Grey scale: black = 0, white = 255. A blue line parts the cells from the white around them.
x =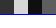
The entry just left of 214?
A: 50
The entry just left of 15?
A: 214
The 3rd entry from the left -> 15

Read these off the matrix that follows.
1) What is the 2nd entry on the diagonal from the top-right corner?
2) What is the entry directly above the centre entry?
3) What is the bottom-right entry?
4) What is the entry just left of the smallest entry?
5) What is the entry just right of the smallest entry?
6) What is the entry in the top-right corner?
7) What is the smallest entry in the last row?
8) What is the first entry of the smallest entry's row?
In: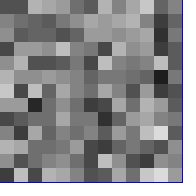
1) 61
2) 100
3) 155
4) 100
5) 120
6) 131
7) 61
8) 179

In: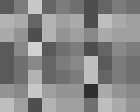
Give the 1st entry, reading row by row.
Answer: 90
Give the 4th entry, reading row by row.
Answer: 101
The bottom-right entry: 148
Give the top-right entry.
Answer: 112
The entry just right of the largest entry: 90
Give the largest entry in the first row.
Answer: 200
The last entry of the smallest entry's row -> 136
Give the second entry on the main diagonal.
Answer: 170
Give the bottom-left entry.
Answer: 190
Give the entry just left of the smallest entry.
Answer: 148
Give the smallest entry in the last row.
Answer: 78
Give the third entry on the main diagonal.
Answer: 78
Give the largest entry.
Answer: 209
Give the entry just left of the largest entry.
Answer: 136
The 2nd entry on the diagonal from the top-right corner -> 170
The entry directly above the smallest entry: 190
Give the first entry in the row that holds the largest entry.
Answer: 90
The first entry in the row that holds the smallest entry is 148
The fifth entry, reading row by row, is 124
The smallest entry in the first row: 78
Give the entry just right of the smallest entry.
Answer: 170
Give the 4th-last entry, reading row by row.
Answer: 112
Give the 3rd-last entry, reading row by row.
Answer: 190

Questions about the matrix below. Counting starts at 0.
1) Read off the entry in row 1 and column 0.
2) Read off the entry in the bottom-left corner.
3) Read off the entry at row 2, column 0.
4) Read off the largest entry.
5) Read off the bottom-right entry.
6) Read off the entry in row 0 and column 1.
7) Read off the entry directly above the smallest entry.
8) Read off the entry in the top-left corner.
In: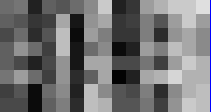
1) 96
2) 73
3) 73
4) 223
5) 190
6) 117
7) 73
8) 108

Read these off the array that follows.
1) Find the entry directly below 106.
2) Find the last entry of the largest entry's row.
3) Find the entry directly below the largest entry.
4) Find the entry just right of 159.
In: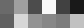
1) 96
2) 25
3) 135
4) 76
